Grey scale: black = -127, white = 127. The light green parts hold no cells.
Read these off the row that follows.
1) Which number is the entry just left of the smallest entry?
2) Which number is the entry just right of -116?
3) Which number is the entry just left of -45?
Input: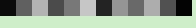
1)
-45
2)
-31
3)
44

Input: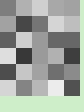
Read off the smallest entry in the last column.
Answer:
-64
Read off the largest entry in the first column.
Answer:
94
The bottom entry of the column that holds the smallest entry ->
5
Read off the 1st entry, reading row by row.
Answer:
-2
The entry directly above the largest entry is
-17
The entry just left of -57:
34
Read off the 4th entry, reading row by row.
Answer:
41
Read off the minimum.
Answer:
-71
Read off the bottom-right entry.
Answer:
-45

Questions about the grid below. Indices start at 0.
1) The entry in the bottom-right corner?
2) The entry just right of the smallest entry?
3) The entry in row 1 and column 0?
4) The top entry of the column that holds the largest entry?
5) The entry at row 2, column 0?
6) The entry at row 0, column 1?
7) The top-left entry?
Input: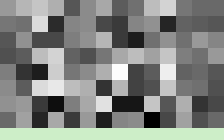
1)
-22
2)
-55
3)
-9
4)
-35
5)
-41
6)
54
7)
25

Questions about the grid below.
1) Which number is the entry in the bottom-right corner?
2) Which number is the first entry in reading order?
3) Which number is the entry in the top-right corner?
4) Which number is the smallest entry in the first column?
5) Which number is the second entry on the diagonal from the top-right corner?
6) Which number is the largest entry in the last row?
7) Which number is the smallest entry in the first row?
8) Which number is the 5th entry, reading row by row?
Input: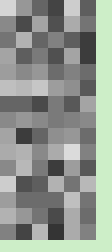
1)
1
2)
85
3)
-33
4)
-26
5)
43
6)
56
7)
-59
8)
77

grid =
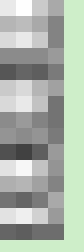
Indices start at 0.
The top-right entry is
40
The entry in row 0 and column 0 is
105
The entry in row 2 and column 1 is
105
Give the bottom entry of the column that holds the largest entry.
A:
-34
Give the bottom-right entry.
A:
-19
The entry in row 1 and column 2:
40
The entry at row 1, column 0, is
52
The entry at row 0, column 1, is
126
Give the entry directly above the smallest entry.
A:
11
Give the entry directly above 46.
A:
97
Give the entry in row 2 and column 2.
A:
73
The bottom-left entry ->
-26
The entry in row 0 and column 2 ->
73

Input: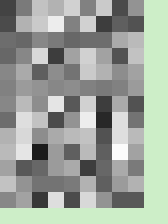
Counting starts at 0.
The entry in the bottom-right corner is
-39
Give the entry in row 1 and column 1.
50
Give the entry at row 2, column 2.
7
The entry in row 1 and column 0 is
-52
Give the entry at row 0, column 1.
-5
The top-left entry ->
-60
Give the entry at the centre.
-39
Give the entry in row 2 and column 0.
-18
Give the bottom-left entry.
7
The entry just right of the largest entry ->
34
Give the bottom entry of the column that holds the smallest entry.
-72
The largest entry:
123
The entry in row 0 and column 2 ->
66
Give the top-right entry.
19
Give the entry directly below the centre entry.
19
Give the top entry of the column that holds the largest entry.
-52
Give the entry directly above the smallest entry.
13
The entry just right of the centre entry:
81
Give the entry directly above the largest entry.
94
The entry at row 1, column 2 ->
74
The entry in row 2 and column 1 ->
-24
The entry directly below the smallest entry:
-24

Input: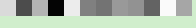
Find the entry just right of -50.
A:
51
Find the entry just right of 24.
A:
17

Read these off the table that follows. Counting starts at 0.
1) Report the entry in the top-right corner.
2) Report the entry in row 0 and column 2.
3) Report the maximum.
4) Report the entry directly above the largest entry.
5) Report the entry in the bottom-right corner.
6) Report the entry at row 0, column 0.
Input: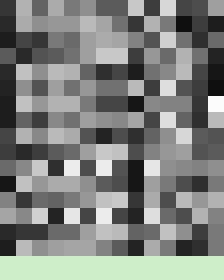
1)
31
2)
-28
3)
124
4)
-112
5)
-6
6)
-73
